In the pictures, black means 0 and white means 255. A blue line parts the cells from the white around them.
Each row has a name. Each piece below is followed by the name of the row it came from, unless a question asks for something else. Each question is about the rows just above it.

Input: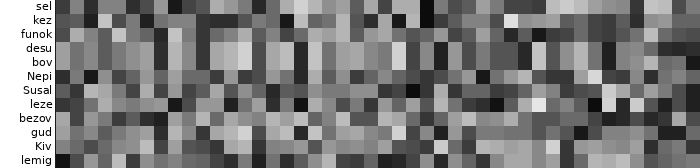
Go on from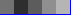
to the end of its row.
[ 68  60 100  32  40  68 143  40 143 100  54 136 167 167 136 159  54 106
 181 173 188 143  84 100 114 122]
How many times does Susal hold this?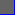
4
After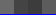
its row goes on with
[ 46 143 151 100 100]
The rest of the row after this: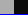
[122  76  92 159 122  68  68  60 188 203 188 159 143 136  54 195 188  76
 122]
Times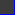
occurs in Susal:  2

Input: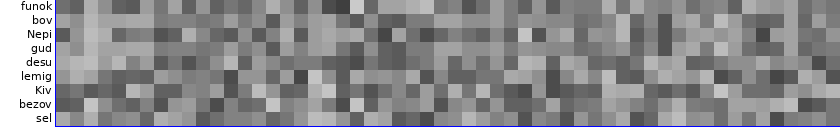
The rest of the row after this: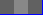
[196  83 149 169 103 149 143 182  90 124  83 124 157 163 149 163 130  70
 157 163 118 111 149]
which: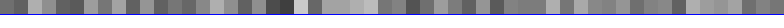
funok

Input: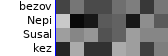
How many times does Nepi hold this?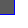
2
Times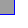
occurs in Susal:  2
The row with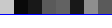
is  Nepi
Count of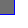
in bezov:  1
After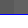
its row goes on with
[ 24 142  90]

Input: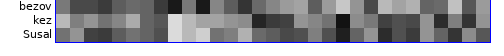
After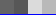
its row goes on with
[163 163 148 140  37  59  65 148 134 114  18 140 121  65  80  73 148  44
 127  52 148]
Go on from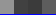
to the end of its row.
[114 100  80 219 185 207 114 127 177 106  93  73  80 127  80  31 100 148
  44  80  59 148 100  52 140  87]
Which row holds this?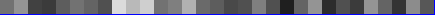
Susal
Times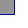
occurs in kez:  5
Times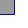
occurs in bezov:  3

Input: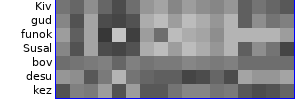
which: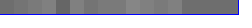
bov
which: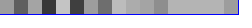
funok
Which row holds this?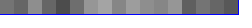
Kiv

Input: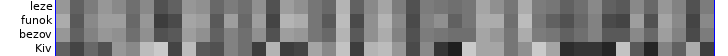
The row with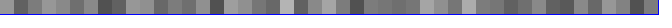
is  leze
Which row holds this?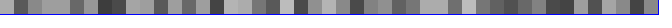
funok

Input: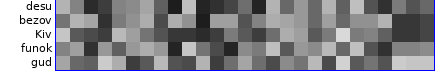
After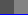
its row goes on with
[173 165 152 104 159 104 145 145 179  55  55  69]
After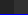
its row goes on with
[ 69 110  36 179 104 152 104 179  96 191  83  49 123  83 104]
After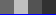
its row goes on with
[131 131 139]
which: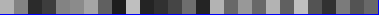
desu
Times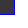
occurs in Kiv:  4
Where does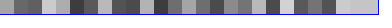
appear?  gud

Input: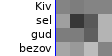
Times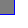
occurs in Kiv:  1
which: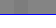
Kiv
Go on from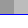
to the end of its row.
[132]
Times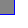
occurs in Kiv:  3
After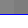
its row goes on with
[132 132]
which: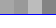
bezov

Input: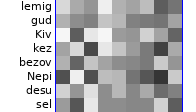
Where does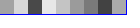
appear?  kez
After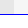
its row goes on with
[155 149 209 163 100]
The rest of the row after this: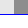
[141 135 135 209  93]
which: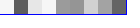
Kiv

